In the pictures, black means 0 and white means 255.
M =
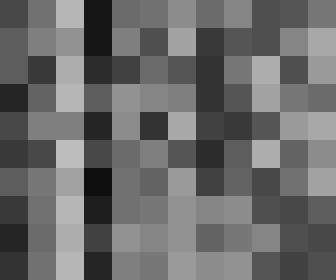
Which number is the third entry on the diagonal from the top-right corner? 174
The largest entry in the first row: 182
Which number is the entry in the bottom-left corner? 51
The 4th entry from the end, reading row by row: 146
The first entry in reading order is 72
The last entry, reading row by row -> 79
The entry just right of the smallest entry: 113
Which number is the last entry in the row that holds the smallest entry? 162
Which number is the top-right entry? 119
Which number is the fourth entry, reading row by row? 22
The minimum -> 15
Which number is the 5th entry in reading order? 107
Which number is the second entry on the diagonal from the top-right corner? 133
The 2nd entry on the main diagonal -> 127
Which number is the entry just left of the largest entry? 72
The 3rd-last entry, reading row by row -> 85
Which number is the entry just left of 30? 182
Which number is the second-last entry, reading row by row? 65
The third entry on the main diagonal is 174
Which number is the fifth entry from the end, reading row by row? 140
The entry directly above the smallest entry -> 72
